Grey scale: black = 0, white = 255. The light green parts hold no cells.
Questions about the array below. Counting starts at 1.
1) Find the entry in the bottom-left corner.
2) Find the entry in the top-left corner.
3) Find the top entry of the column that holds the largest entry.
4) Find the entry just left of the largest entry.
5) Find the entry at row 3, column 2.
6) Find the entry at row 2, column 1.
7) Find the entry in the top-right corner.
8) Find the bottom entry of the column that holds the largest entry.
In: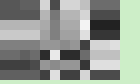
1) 96
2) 87
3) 192
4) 170
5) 181
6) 87
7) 108
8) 213

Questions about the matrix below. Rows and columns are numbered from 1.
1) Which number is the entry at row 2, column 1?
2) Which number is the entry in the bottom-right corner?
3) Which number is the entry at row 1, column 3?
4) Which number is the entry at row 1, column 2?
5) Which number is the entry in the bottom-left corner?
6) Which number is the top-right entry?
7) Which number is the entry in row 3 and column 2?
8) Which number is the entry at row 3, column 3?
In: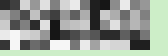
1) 173
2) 31
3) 213
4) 63
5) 53
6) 151
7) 75
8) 128

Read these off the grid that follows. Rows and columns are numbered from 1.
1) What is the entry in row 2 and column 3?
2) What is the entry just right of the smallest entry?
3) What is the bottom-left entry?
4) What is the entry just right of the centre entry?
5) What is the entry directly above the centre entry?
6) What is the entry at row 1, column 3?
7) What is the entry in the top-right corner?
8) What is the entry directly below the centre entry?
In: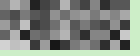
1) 122
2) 57
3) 210
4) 87
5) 111
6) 145
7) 87
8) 180

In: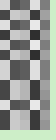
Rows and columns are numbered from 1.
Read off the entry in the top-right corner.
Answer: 125
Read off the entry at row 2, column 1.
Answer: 70
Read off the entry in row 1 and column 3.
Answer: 103
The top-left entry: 211
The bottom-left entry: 70
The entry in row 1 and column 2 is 82
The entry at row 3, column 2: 82
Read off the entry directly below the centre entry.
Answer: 93
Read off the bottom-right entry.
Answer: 149
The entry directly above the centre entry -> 181
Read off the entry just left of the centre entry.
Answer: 82

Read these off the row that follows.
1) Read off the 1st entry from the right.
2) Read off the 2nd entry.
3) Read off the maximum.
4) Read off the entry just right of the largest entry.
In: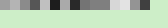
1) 64
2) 180
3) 227
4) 148

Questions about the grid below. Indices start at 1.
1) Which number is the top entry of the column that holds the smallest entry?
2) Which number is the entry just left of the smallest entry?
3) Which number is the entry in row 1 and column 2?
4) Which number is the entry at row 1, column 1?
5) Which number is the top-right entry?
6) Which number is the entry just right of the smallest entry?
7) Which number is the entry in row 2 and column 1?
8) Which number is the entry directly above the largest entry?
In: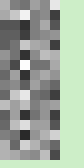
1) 115
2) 115
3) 127
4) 178
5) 231
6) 148
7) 169
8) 50

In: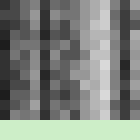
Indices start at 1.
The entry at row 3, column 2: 61
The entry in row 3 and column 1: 50
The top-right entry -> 160
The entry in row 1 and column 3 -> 107
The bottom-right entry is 128
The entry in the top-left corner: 50
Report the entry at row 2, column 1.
72
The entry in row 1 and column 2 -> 72
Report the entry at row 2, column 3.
107
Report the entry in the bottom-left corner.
39
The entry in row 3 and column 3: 84

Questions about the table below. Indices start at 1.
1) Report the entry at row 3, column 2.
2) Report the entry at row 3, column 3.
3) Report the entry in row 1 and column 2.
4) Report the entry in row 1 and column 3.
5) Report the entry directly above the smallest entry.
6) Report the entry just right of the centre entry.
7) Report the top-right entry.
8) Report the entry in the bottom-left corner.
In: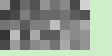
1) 126
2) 93
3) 62
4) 105
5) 115
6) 189
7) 209
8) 73

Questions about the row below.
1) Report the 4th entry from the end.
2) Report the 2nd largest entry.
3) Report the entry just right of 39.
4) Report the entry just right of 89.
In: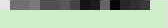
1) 7
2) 122
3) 48
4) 69

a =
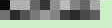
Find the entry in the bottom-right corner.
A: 93
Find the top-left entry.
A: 11
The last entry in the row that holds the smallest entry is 166
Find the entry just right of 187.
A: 131
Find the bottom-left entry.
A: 113
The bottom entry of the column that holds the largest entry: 63

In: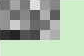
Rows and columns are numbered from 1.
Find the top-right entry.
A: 134
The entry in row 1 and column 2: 165
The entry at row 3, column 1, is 146
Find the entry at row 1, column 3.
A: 124
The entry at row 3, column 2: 203
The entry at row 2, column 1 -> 146
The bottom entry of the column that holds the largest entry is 71

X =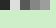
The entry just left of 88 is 222
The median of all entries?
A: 134

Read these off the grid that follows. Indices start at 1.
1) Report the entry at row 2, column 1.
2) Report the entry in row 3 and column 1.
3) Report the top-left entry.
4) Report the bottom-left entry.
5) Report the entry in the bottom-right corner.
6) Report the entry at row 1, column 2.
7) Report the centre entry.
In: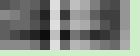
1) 137
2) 95
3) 83
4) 137
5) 170
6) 95
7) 117

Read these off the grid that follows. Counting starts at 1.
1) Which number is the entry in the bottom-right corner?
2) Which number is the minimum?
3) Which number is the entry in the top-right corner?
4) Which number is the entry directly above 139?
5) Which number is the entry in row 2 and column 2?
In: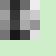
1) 225
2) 23
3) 237
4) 160
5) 52
